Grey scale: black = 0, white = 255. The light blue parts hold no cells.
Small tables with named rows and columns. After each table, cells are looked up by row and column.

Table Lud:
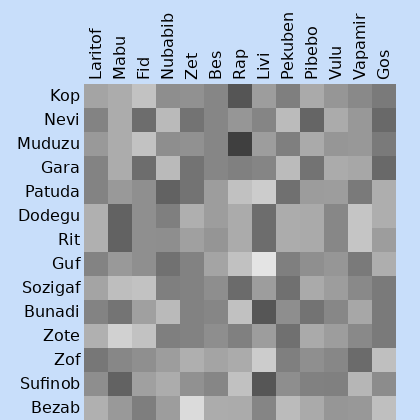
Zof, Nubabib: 157
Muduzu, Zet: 145
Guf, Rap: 193
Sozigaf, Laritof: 164
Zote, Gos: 122
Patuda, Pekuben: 112
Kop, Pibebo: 170
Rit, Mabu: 98
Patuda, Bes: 157
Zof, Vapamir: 107
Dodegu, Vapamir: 197
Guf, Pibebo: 143
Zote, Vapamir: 137
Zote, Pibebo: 170
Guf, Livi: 228
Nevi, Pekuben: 187
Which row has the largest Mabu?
Zote

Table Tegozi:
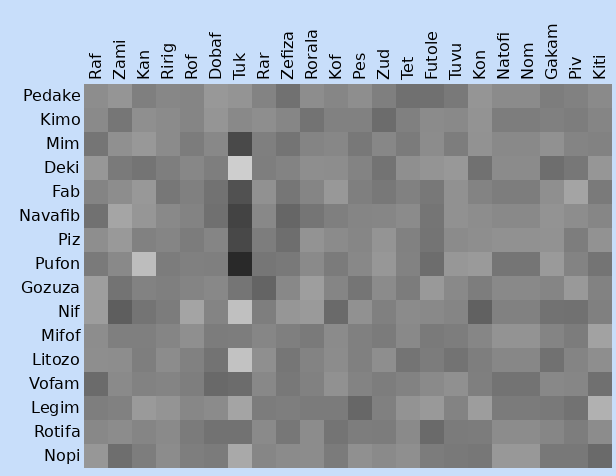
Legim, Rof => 135
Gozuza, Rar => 100
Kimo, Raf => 138
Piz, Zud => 148
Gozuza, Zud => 139
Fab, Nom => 125
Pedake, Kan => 127
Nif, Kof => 106
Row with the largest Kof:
Fab

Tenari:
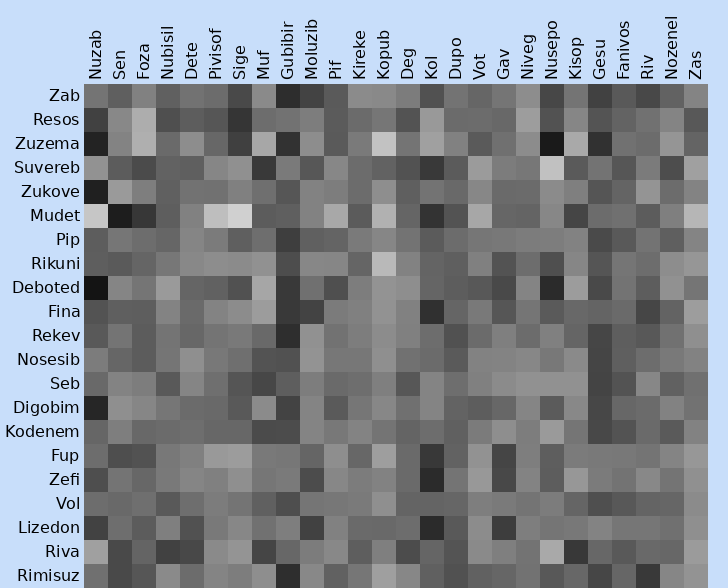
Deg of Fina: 129
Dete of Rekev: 103
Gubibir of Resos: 114
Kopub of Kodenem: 116
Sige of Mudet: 208
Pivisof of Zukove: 113
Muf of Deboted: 166
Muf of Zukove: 111
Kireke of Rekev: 125
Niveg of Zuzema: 140
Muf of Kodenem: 75
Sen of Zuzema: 131
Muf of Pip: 110
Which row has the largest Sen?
Zukove

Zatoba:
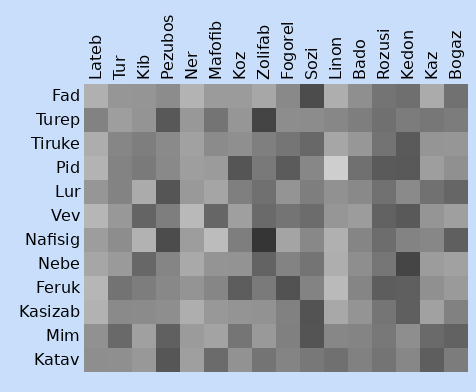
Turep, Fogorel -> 141
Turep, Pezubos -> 88
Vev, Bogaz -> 159
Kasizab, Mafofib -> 152
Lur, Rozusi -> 113
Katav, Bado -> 129

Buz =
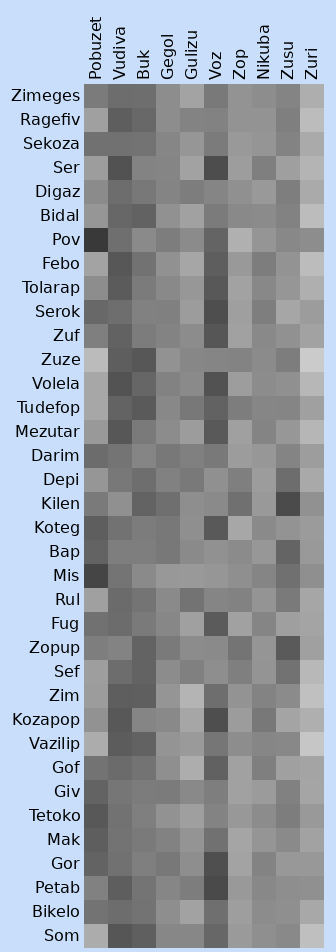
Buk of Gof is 115
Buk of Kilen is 99
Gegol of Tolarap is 137
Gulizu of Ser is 162
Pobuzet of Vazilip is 172
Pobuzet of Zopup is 126
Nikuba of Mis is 133
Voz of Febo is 94
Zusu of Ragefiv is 127
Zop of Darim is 156
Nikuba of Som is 143

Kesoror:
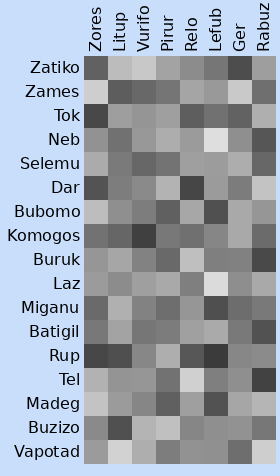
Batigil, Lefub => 170
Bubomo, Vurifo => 125
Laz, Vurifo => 159
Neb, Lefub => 222
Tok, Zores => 72
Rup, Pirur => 174
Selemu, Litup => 122
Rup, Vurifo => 135
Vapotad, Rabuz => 206
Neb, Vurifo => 152
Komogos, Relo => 112
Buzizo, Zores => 138
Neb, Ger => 143
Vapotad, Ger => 110
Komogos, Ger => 169
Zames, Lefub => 153
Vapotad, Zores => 155
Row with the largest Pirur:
Buzizo

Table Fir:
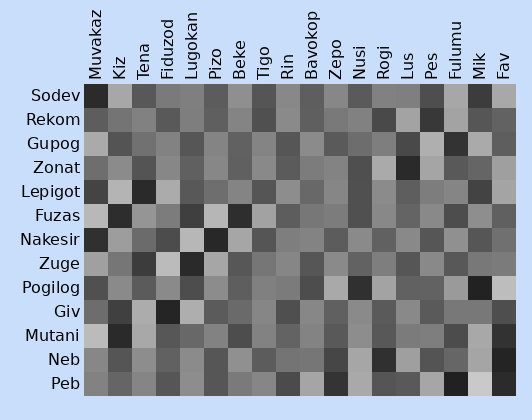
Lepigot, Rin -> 141
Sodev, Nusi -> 90
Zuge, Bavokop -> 86
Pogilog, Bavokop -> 77
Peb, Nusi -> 169
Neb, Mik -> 165
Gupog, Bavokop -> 139
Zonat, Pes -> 165
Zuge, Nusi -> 98
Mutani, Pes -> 126
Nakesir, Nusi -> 138
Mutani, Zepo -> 89

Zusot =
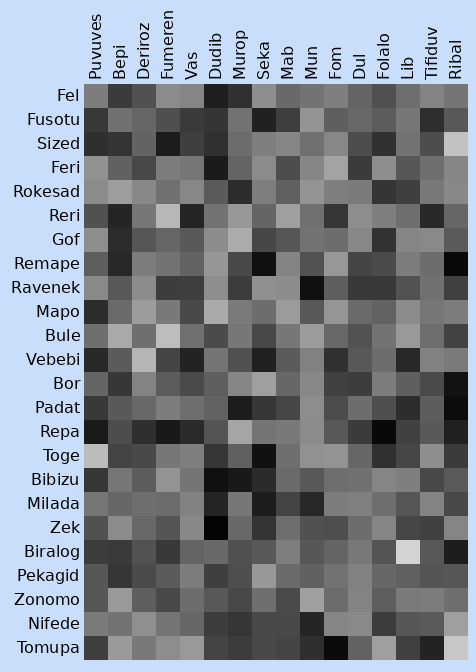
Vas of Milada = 130
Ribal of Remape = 8
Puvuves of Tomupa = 63
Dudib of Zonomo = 88
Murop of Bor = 134
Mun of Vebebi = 129
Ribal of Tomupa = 199
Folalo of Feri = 142
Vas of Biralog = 100
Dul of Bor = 61
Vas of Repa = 42
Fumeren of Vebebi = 69
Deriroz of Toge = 73
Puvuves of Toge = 188
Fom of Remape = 151
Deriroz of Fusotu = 102
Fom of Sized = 135
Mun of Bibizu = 88

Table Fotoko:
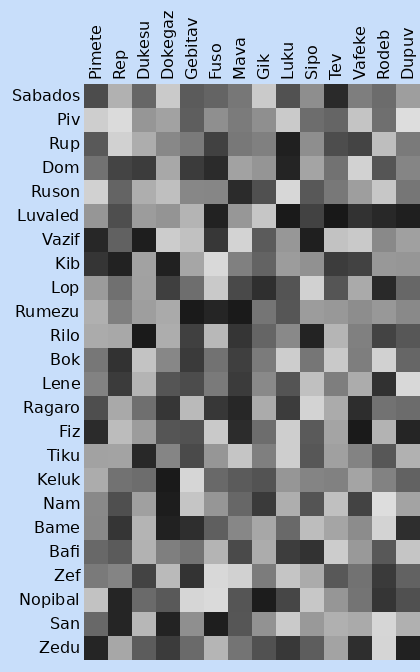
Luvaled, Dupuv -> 31
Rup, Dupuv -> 122
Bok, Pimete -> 119
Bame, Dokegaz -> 33
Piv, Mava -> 123
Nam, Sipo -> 84
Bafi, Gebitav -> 115
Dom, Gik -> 149
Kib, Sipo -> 145
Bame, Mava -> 135
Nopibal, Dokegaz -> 89
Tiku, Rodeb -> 87
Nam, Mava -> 103
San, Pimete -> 104
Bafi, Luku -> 61
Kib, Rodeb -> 152
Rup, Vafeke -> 68
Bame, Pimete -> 136
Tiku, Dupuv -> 177
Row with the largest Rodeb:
Nam

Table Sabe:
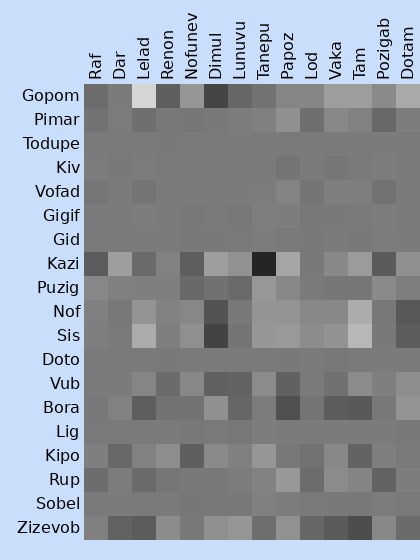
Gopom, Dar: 123
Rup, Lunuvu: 124
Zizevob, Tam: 77
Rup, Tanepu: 130
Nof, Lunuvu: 121
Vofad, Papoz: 131
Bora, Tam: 89
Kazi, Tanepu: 37
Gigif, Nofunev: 120
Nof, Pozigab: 120
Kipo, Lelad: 129
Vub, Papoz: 97
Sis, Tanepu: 150
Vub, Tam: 139
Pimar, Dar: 124
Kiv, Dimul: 123
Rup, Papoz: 152

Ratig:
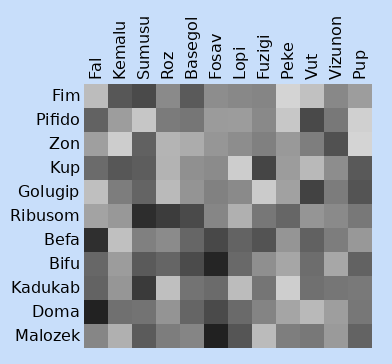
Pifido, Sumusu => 198
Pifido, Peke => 199
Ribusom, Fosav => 134
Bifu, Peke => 166
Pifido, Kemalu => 157
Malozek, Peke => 126
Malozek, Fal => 134
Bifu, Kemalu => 156
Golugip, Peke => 161
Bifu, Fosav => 37
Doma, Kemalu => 112
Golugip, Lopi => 138
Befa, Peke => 149
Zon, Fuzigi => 128
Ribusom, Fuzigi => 119
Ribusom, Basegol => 74
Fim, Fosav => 141

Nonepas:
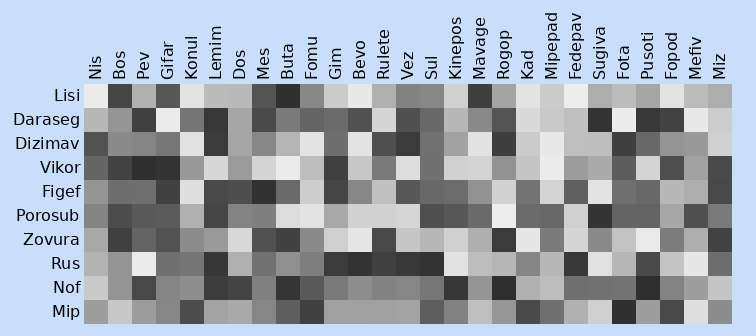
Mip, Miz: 140
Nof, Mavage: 149
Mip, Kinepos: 129
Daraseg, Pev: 64
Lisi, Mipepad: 203
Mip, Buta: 94
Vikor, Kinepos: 209
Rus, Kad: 133
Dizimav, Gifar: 119

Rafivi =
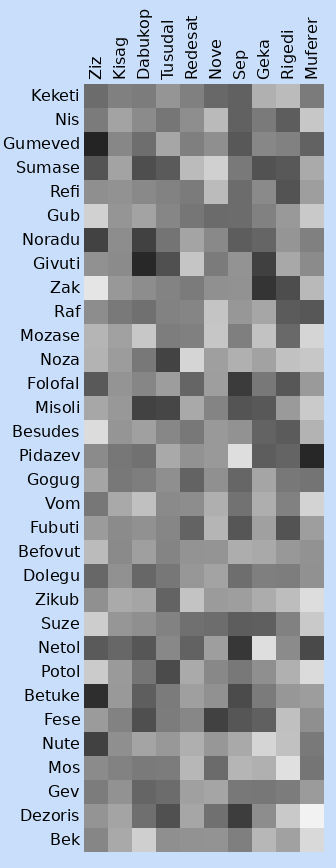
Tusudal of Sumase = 90
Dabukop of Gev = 101
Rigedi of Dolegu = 125
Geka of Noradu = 101
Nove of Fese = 65
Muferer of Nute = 121
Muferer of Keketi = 123
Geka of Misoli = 88
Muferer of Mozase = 213
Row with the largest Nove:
Sumase

